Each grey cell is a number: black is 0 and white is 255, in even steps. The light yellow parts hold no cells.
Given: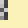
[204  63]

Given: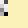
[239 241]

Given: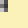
[179  58]

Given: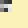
[111 215 227]

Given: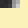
[47 47]

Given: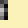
[62 10]

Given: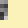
[156  66]
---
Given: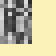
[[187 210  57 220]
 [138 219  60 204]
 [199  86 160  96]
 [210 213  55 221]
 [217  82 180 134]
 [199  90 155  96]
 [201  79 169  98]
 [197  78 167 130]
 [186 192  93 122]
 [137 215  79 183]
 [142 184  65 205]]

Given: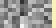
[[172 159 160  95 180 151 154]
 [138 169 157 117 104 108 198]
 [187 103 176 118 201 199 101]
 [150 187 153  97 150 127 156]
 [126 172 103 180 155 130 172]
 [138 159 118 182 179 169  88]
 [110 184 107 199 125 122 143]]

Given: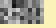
[[156 157  81 107 108 183]
 [165 169  69 107 108 192]
 [ 75 188 205 143 157 145]
 [145 203 109 131 139 177]
 [ 99 145 160 119 125 155]
 [ 79 180 199 142 154 143]]

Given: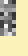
[[157 104]
 [148 128]
 [181 155]
 [ 57  97]
 [156 124]
 [ 64  85]
 [ 62  80]
 [119  92]
 [121 226]]

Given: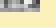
[[175 146 157 240 122]
 [202 170 189 205  95]
 [156 150 155 174 170]]

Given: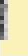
[[ 54]
 [127]
 [102]
 [109]
 [ 59]
 [135]
 [ 60]
 [ 70]
 [ 95]
 [120]]
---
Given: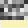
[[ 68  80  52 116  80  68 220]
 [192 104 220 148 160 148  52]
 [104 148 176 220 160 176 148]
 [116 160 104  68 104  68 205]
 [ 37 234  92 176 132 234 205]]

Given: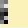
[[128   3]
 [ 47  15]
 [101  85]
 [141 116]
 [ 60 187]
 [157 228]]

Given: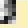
[[205  20  72 128]
 [ 59  32 159 218]
 [232 112  98  59]
 [244 159  85  20]
 [205 175 112  85]
 [244 190 128  32]]

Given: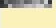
[[ 55  71 180 123 138 153 180 193 180 207 207 153 138]
 [ 43 111  85  97 111 138  97 111 153 166 123 207  55]]

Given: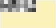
[[106  93 119 106 144 171 132 203 171]
 [171 203 119 187 158 244 158  93  64]
 [132 231 132  52 158 203 144 218  78]]

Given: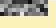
[[ 28  74 132  60 102 227  90 132 118 118 147  74]
 [199  90 161 186 161 186 174  90 118 174  28  44]
 [102 132 147  44  60  60  60  14 102 118 161  90]
 [174 161  90 118 132 102 186 147 147  74  44 174]]

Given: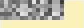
[[103 103 103 168  91 226 214 103 142 142 214  91  91 226 214  91]
 [154 129 154 168 168 116 129 168 116 184 103 142 214 116 129 200]
 [184 142 168 103 200 200 184 200 154  91 184 154  76 184 184 154]
 [116 184 129 184 116 200 200  91 129 168 154 142 142 184 184 116]
 [129 200 129 103 116 154 142  91 226  91 214 168  76 168 168  61]]
